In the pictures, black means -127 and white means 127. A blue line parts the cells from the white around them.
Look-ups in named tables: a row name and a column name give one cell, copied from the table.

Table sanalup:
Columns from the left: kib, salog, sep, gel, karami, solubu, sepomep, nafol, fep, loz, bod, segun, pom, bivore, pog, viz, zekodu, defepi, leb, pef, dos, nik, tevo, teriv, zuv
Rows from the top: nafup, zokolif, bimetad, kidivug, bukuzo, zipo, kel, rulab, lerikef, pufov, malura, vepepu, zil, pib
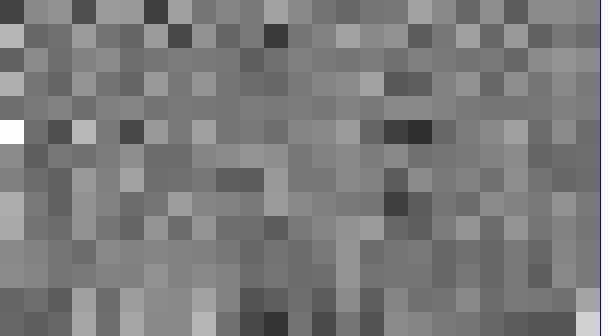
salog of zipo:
-17
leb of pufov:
-3
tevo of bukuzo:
-8
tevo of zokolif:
-29
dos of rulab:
-16
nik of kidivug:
15
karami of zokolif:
-14
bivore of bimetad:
-4
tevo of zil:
-8
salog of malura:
2
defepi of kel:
-16
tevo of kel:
-28
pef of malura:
-16
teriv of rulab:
-24
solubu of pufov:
-28
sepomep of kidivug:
23
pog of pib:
-10

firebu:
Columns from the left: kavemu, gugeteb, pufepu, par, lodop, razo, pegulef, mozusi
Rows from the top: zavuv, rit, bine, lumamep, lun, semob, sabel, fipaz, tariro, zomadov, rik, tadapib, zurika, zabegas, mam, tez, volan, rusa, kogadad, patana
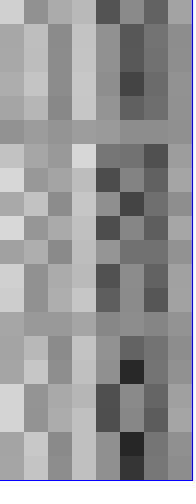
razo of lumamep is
-59
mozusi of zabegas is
19
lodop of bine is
17
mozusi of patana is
13
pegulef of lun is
-17
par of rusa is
64
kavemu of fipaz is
87
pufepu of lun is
8
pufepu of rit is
11
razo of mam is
-28
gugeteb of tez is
70
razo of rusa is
7
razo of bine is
-39
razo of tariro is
-59
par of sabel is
87

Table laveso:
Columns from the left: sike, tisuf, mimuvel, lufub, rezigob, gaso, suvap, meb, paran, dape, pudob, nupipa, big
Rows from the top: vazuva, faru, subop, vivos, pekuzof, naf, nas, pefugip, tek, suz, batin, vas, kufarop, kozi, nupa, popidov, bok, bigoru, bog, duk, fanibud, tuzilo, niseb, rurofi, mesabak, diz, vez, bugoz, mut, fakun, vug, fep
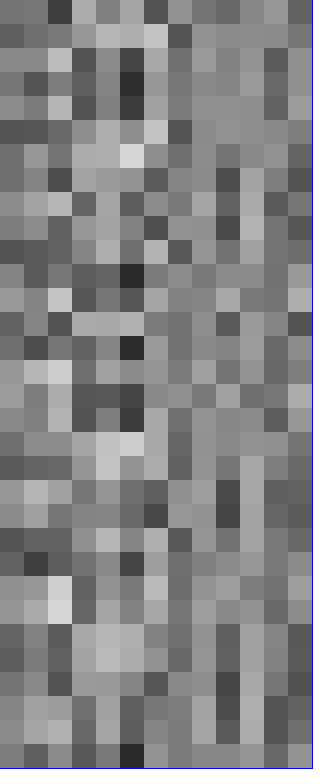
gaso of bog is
77
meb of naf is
-42
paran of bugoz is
21
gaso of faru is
45
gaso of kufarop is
-41
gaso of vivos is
-82
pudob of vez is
34
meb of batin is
-39
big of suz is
-41
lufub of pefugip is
35
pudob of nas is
8
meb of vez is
-14
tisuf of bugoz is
-4
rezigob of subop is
11
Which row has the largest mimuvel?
diz

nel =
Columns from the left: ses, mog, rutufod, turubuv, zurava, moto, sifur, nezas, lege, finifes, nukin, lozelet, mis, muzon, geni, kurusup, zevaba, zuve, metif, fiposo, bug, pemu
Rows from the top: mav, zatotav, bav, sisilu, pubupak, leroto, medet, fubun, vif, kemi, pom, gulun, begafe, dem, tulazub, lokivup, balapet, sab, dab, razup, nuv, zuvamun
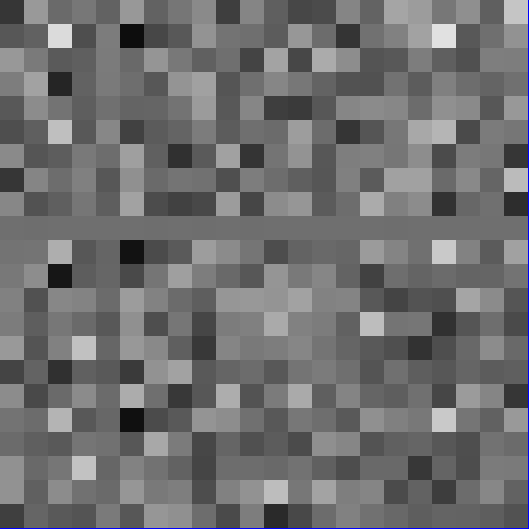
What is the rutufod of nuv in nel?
12
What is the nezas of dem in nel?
-9
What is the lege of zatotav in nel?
19
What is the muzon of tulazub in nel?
-11
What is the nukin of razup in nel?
-18
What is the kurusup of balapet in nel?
-26
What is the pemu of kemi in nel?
-16

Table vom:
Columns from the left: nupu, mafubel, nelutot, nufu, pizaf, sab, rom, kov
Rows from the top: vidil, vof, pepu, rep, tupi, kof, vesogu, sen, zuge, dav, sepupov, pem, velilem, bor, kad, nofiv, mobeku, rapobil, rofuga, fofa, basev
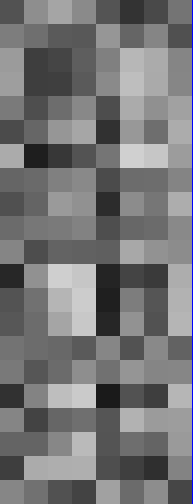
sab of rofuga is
-17
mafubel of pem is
17
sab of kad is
-45
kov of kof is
44
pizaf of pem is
-91
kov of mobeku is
54
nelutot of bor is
37
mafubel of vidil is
14
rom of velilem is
-42
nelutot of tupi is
-18

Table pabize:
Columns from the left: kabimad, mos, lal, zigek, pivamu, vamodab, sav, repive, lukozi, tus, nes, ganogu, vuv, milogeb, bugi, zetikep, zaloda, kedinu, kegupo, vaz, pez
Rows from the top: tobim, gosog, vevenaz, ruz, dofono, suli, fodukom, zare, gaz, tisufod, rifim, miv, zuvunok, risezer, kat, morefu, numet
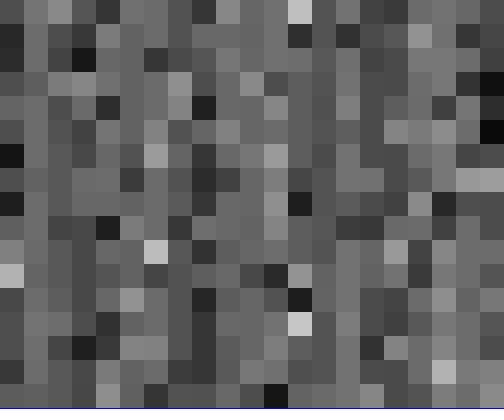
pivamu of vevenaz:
-24
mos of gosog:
-19
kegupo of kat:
4
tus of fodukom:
-23
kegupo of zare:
-8
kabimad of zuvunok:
-55
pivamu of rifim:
-24
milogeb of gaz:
-44
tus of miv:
-23

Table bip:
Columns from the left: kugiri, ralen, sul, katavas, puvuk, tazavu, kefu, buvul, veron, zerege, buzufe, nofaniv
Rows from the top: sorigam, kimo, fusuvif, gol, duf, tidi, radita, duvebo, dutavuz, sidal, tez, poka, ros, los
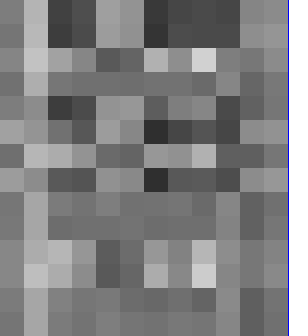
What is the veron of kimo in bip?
-53
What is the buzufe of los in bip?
-32
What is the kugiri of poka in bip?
7
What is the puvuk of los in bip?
-1
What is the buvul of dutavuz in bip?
-10
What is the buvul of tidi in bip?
-57
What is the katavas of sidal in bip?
-15
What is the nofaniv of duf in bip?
-9
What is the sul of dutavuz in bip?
-4
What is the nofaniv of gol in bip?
-7
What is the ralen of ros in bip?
38
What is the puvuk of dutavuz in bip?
-1
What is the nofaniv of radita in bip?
-9
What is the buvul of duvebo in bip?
-39
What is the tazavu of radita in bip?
-27

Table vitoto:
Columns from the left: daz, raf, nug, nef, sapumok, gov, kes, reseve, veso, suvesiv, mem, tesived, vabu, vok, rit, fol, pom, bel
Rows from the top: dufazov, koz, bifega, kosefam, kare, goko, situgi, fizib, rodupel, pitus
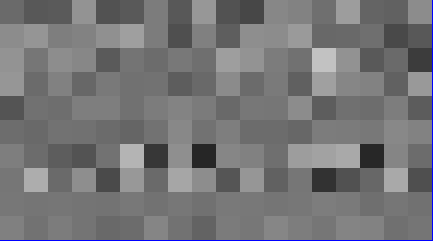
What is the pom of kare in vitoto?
-2
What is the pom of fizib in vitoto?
41
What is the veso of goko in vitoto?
-13
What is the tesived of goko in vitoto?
-19
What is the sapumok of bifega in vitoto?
-37
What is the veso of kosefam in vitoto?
-22
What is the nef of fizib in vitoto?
14
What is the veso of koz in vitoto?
0
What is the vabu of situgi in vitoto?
29
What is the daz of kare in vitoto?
-43
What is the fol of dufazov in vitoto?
-27
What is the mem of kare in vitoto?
-8
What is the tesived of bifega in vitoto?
-3
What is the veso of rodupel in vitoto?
-14
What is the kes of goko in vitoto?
-13
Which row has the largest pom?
fizib

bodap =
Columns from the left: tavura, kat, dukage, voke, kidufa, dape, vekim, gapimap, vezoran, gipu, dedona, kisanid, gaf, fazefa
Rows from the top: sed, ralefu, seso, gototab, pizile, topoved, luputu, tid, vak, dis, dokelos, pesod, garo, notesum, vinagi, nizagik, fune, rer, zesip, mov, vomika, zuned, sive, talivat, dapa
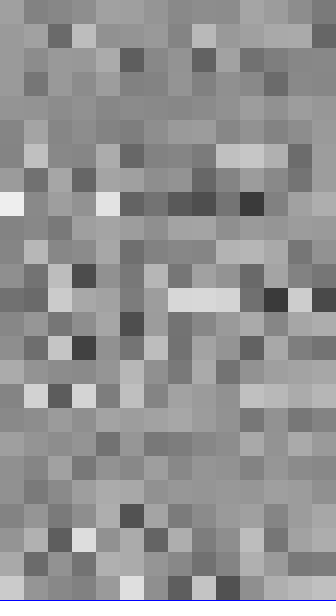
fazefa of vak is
46
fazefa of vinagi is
-12
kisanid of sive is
-9
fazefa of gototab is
7
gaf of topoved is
13
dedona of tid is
28
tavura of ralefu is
26
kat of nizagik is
19
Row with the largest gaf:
garo

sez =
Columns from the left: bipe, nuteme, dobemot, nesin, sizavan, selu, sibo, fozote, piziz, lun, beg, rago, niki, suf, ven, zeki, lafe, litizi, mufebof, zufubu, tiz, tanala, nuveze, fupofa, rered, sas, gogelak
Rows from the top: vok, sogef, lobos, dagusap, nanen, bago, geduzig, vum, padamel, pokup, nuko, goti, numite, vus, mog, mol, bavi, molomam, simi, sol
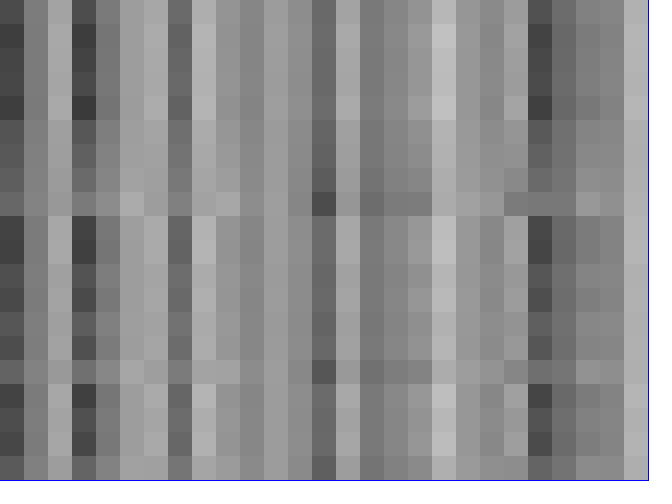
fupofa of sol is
-12
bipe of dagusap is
-56
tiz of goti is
11
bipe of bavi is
-60
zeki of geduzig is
-8
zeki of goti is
-6
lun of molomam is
22
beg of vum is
10
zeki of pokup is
-6
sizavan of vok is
-5
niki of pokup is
13
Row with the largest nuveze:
padamel

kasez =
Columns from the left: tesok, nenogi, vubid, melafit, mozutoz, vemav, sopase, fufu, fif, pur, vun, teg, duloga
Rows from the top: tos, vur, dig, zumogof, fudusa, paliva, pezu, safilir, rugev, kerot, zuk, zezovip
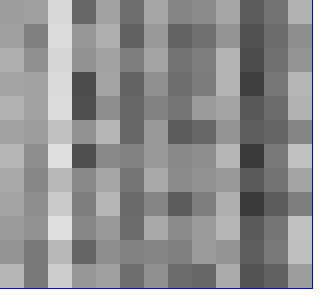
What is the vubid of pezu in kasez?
95
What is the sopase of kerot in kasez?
40
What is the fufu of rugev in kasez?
-34
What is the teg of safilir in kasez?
-12
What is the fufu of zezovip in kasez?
-20
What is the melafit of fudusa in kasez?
-48
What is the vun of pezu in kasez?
-69
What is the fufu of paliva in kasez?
-36
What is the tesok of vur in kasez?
31
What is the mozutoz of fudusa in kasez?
14
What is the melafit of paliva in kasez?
17
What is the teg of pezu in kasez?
-6
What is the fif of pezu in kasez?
13

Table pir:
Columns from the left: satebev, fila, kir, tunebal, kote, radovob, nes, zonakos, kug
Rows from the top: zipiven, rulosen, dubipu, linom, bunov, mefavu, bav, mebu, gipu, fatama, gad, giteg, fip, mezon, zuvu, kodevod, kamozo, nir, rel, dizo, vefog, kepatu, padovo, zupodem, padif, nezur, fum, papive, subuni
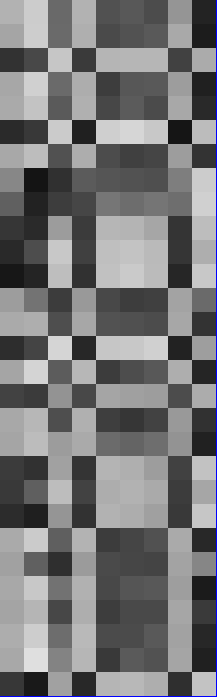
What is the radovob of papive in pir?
-37
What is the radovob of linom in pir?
-40
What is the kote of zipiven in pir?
-46
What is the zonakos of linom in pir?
29
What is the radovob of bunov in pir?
-36
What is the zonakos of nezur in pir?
38
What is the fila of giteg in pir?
-91
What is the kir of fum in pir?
-18
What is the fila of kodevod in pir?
84

